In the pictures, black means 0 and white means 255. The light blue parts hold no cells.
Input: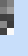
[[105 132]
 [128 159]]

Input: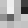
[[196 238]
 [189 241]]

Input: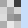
[[167 224]
 [214 169]]

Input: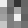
[[238 113]
 [151  99]]

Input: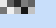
[[233  95]
 [117 239]]

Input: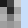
[[ 26  72]
 [162  43]]

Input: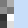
[[122 174]
 [144 120]]

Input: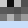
[[202  14]
 [ 89  87]]

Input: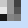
[[201 149]
 [232 149]]
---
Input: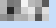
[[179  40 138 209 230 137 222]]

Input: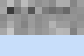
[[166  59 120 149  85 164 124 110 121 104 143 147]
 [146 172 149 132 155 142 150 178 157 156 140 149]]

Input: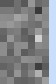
[[121 122 111 132 122  58 137]
 [145 152 140 124 115 110 141]
 [ 97 150 119 101  91 209 134]
 [141  97 140  92 105 118 119]
 [ 99 107 129 102 121  63  92]
 [123 136 101  98 105 121 157]]

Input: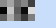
[[  5 197  90  12 219]]

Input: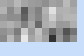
[[179 138 166  89 149 129 178 224 176 178 172]
 [168 177 163 130 168 105 174 182 153 155 174]
 [137 185 143 230 165 185 162  49 149 105 144]]

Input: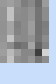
[[148 194 142 138 147 116 140]
 [146 164 128 139 157 114 125]
 [148 196 140 138 146 116 140]
 [158 185 157 135 136  62 211]]

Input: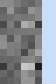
[[ 99 149 104  96 148 135]
 [ 74 125  89 172 158  62]
 [140  90 133 101  92 137]
 [111 127 119  74 126 161]
 [ 57 107  88 199 190  30]
 [ 91  98 105 150 148  85]]

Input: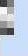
[[246 176]
 [150 186]]
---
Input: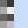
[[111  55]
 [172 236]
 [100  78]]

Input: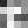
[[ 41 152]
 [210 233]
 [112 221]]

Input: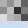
[[176 146]
 [139 189]
 [220 181]]

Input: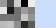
[[154  72]
 [228  25]
 [116 117]]

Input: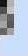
[[ 22 177]
 [ 83 194]
 [144  99]]

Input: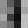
[[144  92]
 [141 122]
 [169  61]]

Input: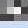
[[120 152]
 [127 205]
 [ 67  63]]
